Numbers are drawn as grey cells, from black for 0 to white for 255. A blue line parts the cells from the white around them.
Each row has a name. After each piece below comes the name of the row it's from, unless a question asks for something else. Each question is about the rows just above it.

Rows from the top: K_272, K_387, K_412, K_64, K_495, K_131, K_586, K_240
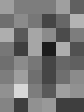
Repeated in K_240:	[62]
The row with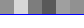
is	K_586
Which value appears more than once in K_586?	[145]
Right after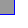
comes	[62]
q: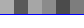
K_412

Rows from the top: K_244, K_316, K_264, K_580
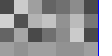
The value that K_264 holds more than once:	[73]
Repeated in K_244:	[73]
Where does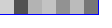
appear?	K_316
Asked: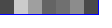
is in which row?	K_244
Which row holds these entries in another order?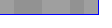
K_580
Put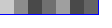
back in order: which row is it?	K_244

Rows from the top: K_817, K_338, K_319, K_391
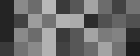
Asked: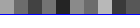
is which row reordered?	K_817
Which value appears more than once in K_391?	[115]
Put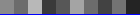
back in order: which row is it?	K_817
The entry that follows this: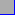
[44]
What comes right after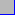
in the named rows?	[58]

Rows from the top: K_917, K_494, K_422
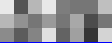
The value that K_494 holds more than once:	[118]
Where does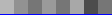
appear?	K_494
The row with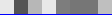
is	K_917
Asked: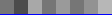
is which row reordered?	K_494
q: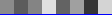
K_422

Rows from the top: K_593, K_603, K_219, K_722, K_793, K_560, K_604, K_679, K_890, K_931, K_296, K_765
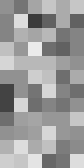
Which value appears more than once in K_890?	[151]
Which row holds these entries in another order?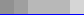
K_793
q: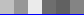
K_722
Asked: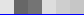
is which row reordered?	K_765
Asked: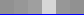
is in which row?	K_931
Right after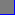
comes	[139]

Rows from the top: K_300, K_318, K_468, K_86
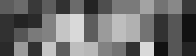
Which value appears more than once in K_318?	[49]
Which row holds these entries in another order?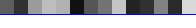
K_318
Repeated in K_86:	[49]
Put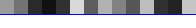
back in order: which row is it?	K_318
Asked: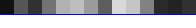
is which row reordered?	K_318
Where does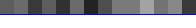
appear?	K_300
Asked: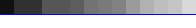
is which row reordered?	K_468

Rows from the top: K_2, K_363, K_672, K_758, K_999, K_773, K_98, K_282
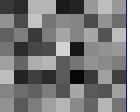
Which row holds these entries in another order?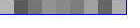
K_999
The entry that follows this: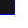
[138]

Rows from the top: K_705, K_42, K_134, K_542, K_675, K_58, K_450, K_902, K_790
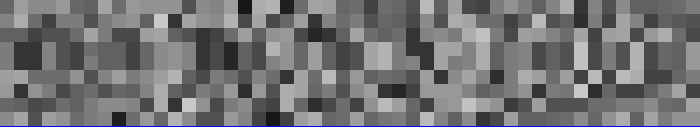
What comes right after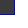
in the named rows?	[81]
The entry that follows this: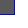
[81]
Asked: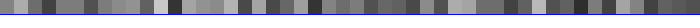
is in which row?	K_42
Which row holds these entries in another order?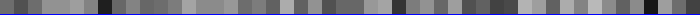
K_705

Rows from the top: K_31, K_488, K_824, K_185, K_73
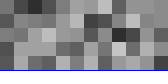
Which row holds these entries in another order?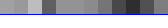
K_31
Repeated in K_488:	[133]

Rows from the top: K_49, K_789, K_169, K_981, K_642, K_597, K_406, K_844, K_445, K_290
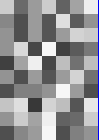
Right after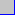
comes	[223]
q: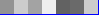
K_445
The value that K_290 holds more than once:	[79]
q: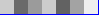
K_49
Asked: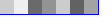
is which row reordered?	K_445
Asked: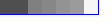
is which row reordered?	K_290

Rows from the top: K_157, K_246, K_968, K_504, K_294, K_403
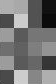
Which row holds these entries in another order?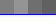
K_504
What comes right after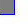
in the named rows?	[148]

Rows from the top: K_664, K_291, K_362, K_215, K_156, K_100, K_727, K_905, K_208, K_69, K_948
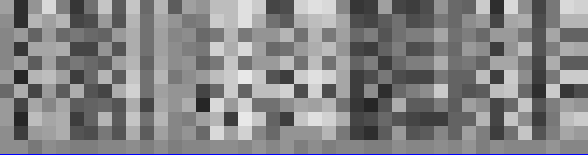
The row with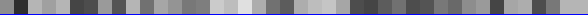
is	K_291
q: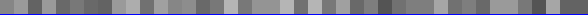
K_362

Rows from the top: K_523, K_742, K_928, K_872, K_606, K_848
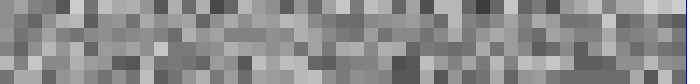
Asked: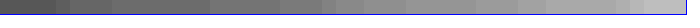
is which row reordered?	K_848
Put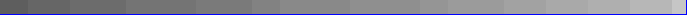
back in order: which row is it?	K_872
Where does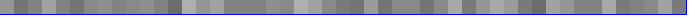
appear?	K_928

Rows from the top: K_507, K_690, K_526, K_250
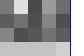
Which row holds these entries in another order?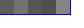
K_526
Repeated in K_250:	[194]
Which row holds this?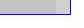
K_250
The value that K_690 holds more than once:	[79]
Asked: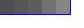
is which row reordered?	K_526
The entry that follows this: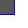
[114]
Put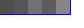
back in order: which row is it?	K_526

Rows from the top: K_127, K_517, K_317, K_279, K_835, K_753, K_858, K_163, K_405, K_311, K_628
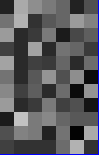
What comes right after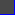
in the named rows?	[94]
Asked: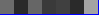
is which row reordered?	K_835
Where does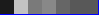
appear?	K_405
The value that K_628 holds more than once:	[50]

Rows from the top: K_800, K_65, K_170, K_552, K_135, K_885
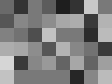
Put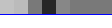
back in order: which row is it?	K_885
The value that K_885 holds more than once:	[121]
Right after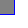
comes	[114]
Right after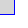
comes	[58]
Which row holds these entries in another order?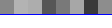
K_65
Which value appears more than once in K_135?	[100]

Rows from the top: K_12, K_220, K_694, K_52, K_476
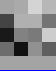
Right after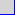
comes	[183]
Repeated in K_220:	[176]
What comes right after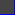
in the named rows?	[176]
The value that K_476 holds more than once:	[164]

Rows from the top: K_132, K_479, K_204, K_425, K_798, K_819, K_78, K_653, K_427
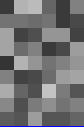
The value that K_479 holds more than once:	[115]
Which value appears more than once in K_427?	[85]
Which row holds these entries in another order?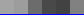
K_819
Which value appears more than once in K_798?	[149]

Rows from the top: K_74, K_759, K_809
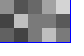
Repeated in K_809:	[122]
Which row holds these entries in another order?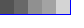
K_74
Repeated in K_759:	[122]
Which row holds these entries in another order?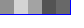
K_74
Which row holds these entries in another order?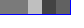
K_809

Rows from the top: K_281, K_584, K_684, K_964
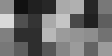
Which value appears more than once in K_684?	[46]
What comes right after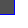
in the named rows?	[52]
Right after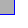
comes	[39]
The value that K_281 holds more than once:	[39]
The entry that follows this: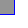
[142]

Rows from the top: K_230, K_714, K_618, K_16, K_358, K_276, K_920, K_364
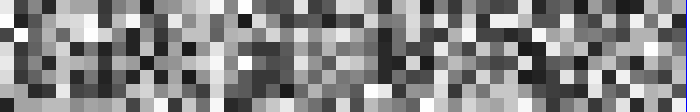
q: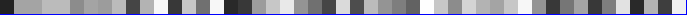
K_364
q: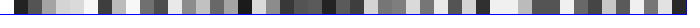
K_714
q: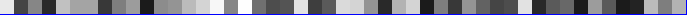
K_230
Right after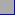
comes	[118]
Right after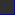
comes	[240]

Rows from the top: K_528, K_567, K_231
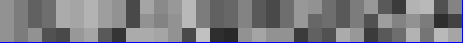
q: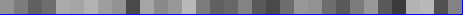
K_528
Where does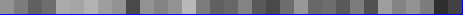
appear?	K_567
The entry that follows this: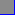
[152]

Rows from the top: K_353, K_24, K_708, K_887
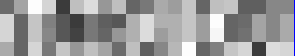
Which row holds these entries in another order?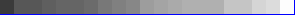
K_24
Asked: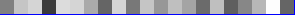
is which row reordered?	K_887
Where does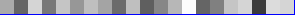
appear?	K_887
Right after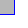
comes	[253]
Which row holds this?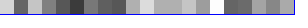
K_24

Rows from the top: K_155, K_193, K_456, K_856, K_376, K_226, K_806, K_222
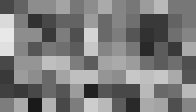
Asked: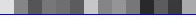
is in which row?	K_856
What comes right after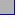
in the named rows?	[72]
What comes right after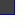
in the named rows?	[57]

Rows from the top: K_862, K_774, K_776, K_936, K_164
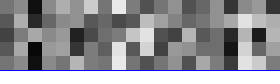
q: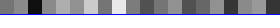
K_862
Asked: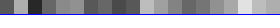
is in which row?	K_774
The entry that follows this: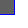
[226]
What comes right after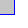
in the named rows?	[226]
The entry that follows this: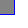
[103]

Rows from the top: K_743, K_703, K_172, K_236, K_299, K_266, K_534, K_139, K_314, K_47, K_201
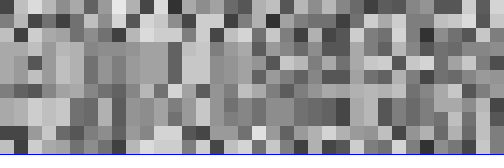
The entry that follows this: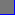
[70]
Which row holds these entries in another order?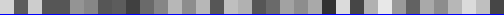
K_743
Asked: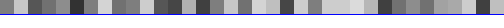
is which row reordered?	K_172
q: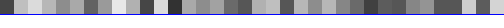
K_743
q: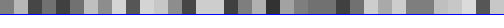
K_703

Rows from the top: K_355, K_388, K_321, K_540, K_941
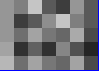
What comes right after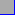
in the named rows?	[74]
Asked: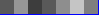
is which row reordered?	K_388
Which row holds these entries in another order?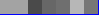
K_941

